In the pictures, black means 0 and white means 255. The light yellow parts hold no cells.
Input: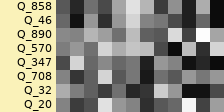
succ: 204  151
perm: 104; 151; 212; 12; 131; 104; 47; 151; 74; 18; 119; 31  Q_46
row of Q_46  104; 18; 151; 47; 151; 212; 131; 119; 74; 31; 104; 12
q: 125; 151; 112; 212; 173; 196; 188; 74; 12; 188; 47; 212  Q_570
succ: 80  225
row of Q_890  137; 131; 181; 158; 112; 188; 96; 88; 218; 66; 253; 165
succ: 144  31

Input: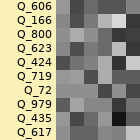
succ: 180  215
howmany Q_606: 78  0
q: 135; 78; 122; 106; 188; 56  Q_623
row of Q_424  78; 114; 129; 172; 50; 201
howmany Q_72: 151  0

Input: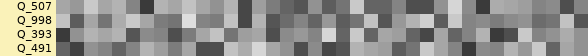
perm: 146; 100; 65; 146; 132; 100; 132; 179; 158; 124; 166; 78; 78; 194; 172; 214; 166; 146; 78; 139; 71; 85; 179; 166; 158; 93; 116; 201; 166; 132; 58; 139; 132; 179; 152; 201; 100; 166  Q_491
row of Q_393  58; 146; 179; 166; 179; 85; 139; 132; 78; 124; 166; 194; 116; 158; 166; 78; 139; 152; 132; 214; 100; 201; 100; 166; 158; 100; 71; 166; 100; 132; 179; 58; 78; 201; 132; 146; 172; 146
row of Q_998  194; 93; 166; 116; 172; 201; 166; 124; 116; 222; 132; 124; 194; 71; 179; 85; 108; 132; 100; 152; 93; 116; 194; 85; 152; 179; 207; 93; 201; 132; 139; 124; 139; 146; 108; 116; 194; 85
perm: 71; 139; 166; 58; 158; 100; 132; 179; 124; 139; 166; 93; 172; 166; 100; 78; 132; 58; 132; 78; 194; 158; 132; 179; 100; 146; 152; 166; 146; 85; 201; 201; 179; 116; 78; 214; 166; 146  Q_507

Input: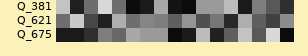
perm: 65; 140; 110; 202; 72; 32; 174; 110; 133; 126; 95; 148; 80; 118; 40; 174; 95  Q_621
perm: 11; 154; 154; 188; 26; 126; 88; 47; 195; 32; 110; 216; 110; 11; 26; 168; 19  Q_381
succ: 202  72
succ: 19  11
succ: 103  168

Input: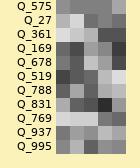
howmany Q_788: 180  0
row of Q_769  214; 207; 207; 120; 105
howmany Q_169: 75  1
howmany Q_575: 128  3
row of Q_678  120; 90; 194; 158; 75
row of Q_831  172; 97; 83; 45; 151
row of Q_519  69; 90; 105; 187; 220

